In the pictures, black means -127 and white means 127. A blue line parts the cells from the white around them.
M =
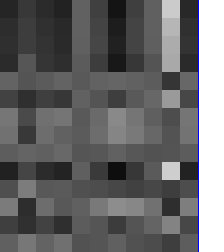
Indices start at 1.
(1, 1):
-90
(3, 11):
-76
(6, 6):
-43
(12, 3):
-18
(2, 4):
-86
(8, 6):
-18
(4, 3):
-74
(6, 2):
-80
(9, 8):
-40
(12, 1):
-4
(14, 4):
-15
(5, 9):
-35
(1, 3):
-84
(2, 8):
-59
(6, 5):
-30
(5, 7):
-26
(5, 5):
-38
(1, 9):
-31
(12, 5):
-31
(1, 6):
-63
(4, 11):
-85
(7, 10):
-50
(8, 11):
-12
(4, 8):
-72
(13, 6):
-42
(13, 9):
-27
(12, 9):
-14
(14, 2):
-8
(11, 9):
-56
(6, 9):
-24
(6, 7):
-65
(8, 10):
-44
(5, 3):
-36
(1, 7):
-107
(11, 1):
-48

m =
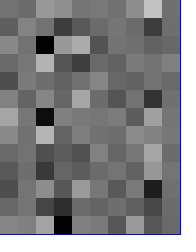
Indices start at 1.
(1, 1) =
-13
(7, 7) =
-3
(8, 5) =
-1
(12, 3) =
-58
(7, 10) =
-10
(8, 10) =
-8
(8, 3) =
52
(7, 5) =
-6
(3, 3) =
-125
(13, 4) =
-124
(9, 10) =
-20
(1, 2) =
-20
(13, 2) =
0
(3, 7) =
-12
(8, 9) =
2
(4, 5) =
-64
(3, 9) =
-29
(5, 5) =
-14
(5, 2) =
-4
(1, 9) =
66
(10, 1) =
-38
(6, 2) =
-27
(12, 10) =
-19
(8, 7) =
-17
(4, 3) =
51
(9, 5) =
-46
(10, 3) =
-70
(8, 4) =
-28
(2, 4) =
-66
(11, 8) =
-5
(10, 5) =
-35
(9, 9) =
37
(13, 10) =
-22
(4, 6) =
-22
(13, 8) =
26

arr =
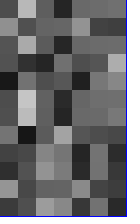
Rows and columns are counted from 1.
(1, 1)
-50
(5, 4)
-40
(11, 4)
-27
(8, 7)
-55
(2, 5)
19
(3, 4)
-89
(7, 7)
-7
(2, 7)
-64
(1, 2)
56
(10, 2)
-45
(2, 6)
-61
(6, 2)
69
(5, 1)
-103
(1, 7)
-15
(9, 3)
5
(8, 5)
-42
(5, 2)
-13
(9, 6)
-12
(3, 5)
-23
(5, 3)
-49
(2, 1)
16
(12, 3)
28
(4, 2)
-78
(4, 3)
-90
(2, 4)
-25

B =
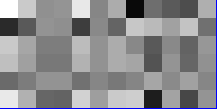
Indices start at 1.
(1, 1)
127
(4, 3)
-7
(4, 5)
50
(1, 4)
20
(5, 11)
33
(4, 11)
-25
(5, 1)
-21
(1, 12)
47
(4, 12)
17
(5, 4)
19
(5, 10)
10
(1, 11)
-50
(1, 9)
-17
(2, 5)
-66
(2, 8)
71
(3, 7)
44
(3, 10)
9
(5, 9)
38
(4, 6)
18
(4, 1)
63

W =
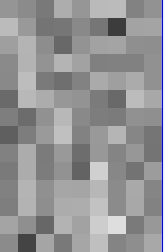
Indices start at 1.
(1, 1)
21
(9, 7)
4
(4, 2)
51
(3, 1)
31
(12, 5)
45
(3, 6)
34
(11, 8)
41
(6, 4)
23
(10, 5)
-28
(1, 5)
22
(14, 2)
-59
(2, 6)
-9
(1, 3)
-6
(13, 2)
15
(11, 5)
37
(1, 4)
45
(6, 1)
-21
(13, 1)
36
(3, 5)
19
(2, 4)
-9
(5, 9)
17
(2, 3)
-11
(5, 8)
43
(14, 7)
4
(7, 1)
-1
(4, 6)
0
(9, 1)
1
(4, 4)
52
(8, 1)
-32
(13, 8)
-5
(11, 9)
5
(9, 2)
44
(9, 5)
-18

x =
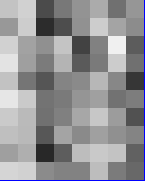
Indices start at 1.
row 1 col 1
67
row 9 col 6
73
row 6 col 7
-13
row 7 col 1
74
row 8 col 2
57
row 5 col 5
10
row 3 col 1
81
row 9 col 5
61
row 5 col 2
-10
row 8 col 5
10
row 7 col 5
39
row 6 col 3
-12
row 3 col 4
68
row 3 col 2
34
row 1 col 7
-15
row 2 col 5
17
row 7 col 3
-14
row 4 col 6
-5
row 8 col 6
32
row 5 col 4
4
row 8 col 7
16
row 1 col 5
19
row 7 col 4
0

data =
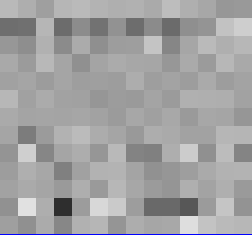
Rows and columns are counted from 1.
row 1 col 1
57
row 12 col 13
69
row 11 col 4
26
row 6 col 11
48
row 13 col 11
94
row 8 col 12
34
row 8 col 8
25
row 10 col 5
33
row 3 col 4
11
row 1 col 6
51
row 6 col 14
34
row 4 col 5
16
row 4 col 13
55
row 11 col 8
39
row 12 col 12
27
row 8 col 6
44
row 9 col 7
57
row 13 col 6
54
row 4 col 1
41
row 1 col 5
58
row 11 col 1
34
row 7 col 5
38
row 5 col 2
37
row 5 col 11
29
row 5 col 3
28
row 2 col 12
20
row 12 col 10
-22
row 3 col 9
68
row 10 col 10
22
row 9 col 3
6
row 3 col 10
6
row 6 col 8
26
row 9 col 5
45
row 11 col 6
26
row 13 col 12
67
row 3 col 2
14
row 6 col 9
36

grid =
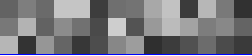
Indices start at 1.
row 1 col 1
-28
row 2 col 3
-29
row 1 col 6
-66
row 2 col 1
-7
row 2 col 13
8
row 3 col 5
-72
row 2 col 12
-2
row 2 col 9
25
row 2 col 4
12
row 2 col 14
-27
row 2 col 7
78
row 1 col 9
40
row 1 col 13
-6
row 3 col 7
7
